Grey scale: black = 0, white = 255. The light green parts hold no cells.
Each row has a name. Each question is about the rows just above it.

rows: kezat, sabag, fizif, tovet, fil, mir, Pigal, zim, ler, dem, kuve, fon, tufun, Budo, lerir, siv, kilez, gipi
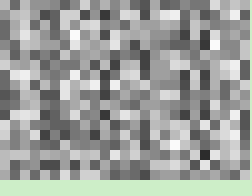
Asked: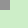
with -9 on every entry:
[138]
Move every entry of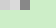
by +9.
[217 227 145]

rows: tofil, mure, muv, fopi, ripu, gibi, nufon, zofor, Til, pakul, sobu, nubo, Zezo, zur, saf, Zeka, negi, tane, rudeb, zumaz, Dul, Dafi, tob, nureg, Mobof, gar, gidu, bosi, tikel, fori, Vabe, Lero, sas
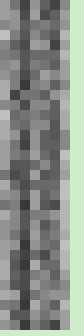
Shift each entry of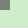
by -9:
[116]
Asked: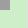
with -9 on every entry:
[149]
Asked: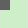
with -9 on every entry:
[87]
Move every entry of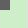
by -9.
[87]
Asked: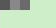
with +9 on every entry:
[ 96 145 115]

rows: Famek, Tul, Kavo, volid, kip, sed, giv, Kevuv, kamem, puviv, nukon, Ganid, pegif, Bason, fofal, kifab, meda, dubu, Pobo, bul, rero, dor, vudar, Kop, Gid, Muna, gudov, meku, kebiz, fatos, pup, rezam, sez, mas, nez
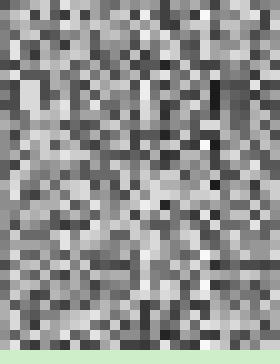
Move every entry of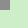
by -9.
[132]
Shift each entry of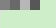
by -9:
[120  96 174  78]
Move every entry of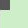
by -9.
[78]

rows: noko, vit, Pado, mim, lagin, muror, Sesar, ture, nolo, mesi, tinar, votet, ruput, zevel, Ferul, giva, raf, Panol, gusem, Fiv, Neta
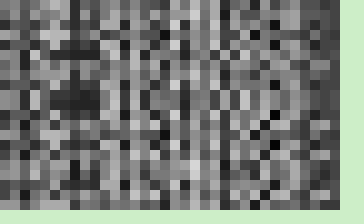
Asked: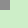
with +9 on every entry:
[150]
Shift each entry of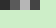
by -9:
[ 36  81 173  59]
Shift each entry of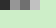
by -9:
[ 36 141 103 184]

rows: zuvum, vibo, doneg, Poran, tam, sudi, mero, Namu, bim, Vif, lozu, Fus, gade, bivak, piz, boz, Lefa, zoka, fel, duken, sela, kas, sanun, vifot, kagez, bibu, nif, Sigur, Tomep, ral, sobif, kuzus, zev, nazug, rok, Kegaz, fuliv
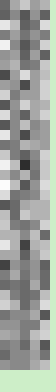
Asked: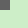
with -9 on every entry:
[88]
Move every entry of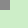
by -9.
[128]
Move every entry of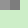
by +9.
[156 134]
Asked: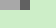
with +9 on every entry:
[177 177 106]
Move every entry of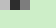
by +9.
[199  54 134]

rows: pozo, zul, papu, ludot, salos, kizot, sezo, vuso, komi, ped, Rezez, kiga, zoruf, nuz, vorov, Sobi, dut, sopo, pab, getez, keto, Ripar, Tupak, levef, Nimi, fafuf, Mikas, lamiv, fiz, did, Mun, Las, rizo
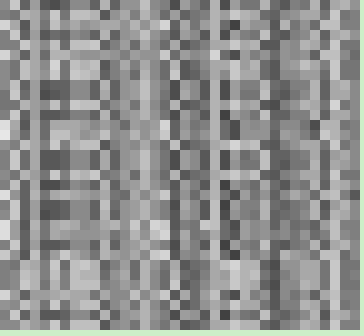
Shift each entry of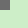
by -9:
[99]
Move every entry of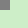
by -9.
[118]
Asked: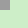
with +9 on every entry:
[166]

